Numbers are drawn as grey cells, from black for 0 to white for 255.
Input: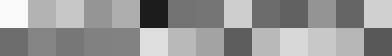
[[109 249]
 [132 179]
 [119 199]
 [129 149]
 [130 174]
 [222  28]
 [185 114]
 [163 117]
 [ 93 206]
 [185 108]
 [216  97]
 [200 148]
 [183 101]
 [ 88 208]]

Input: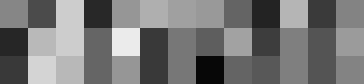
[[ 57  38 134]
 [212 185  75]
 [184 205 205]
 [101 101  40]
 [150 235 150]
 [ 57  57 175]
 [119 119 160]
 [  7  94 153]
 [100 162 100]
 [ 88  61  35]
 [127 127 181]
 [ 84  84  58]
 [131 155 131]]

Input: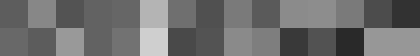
[[104  93]
 [ 92 135]
 [153  83]
 [ 98  98]
 [114 102]
 [207 180]
 [ 73 111]
 [ 83  80]
 [138 122]
 [126  90]
 [ 57 139]
 [ 82 141]
 [ 41 122]
 [151  76]
 [151  50]]

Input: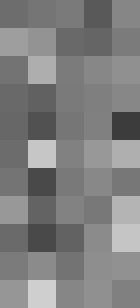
[[150 123 106 152 116 108 103 105 115 158 109]
 [207 139  73  99  73 198  81  97 174 147 117]
 [134 115  98 130 121 129 118 122 123 105 122]
 [144 142 139 120 136 152 128 127 135 101  89]
 [128 145 197 180 119 175  60 135 144 123 134]]

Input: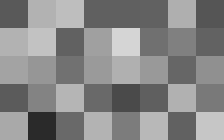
[[169  91 163 178  89]
 [ 42 131 150 194 178]
 [105 181 113  97 190]
 [179 105 154 160  96]
 [124  74 176 213  96]
 [184  95 153 112  97]
 [ 97 177 102 128 175]
 [198 121 144  98  85]]

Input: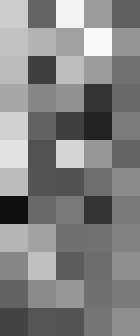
[[ 67  99 135 181  16 187 226 210 167 186 193 204]
 [ 85 139 192 162 105  84  82  99 134  63 179 100]
 [ 83 152  91 112 121  81 213  63 146 190 160 243]
 [117 112 109 113  51 110 152  34  51 156 250 155]
 [142 122 142 129 122 137 101 123 105 114 149  96]]

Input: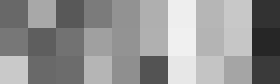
[[201 119 104]
 [105  94 168]
 [108 114  88]
 [181 160 123]
 [143 147 146]
 [ 83 176 175]
 [231 240 238]
 [196 180 182]
 [165 198 200]
 [ 58  38  50]]

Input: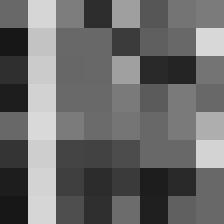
[[ 23  29  52 104  29  47  23 104]
 [214 211 206 217 210 203 195 214]
 [ 78  63  68 123 105 103 104 125]
 [ 47  44  66 107 105 104 104  45]
 [108  58  76 117 122 160  59 159]
 [ 31  29 104 104  91  41  95  86]
 [ 96  41 104 122 122  36 104 116]
 [104 104 211 174 104 116 216 123]]
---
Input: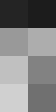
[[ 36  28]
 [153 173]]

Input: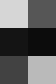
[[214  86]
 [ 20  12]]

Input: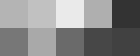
[[180 193]
 [119 169]]

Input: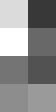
[[219  56]
 [255 104]]

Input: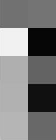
[[113 116]
 [241   6]]

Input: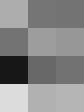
[[173 117]
 [115 157]]

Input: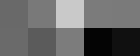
[[105 121]
 [106  91]]

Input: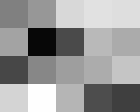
[[128 151]
 [163   7]]
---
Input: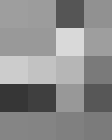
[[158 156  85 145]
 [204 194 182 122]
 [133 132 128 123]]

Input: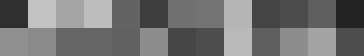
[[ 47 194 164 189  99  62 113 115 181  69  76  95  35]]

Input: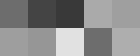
[[109  68  57 170 159]]

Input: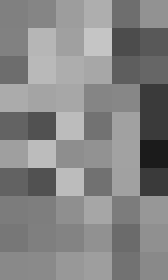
[[128 133 157 174 110 146]
 [109 185 173 167  94 102]
 [ 99  81 188 114 161  58]
 [ 98  81 188 113 161  58]
 [119 127 131 145 107 144]]

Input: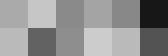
[[170 198 138 164 136  23]]

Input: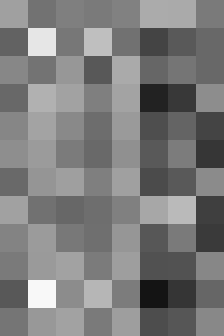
[[160 114 127 122 129 171 170 122]
 [135 115 151  88 170 102 117 104]
 [134 163 137 109 154  78 100  68]
 [105 149 159 127 160  75  89 139]
 [131 155 120 111 150  87 122  58]
 [ 88 248 140 182 124  20  53 102]]
